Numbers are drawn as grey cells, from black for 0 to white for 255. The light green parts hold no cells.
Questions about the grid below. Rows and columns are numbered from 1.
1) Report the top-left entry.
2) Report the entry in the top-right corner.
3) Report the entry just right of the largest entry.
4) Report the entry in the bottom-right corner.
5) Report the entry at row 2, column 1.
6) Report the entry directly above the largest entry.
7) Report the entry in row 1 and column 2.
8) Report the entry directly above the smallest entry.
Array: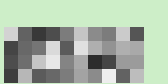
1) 211
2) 85
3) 98
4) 189
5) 69
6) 69
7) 98
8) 175

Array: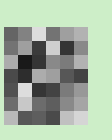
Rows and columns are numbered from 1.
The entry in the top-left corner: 101
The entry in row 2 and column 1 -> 115
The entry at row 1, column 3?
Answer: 221
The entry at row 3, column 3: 53
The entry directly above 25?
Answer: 159
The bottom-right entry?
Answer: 213
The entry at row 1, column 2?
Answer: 130
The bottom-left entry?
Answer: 185
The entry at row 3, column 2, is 25
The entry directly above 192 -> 137
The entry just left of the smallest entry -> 172
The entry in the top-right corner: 178

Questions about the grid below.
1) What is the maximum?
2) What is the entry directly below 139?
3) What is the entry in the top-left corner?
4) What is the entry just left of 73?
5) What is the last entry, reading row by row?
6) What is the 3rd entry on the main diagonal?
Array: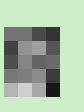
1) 206
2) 167
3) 115
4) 115
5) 24
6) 100

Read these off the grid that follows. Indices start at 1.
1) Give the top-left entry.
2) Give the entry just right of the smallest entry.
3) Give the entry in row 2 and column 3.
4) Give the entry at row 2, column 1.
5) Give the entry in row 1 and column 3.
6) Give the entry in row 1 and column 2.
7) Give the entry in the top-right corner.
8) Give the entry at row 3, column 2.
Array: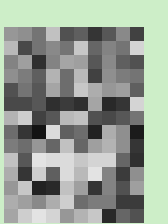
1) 151
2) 219
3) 116
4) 185
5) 116
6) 143
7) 65
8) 159

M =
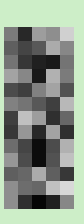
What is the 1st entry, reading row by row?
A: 123
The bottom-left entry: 142
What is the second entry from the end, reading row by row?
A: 32
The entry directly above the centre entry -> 88
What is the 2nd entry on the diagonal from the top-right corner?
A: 171
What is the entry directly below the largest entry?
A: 135
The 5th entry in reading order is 208
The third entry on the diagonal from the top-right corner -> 32
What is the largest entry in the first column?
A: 163
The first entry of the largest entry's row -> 142
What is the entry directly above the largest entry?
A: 55
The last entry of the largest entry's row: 216
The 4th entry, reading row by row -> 142

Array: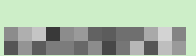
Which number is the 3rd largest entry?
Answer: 190
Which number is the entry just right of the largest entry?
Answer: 132
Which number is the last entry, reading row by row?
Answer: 154
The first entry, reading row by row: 140
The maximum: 211
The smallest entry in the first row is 57
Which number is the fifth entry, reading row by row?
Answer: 140
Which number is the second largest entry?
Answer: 197

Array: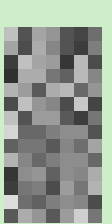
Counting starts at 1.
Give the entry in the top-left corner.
192
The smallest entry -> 48
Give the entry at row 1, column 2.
83
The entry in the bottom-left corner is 89
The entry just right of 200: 69
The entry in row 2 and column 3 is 172
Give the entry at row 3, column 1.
61
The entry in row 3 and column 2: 192
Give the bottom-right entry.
118
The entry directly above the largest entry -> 61
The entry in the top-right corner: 110
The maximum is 221
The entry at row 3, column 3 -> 164
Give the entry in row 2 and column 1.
164
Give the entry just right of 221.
110
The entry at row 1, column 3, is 164
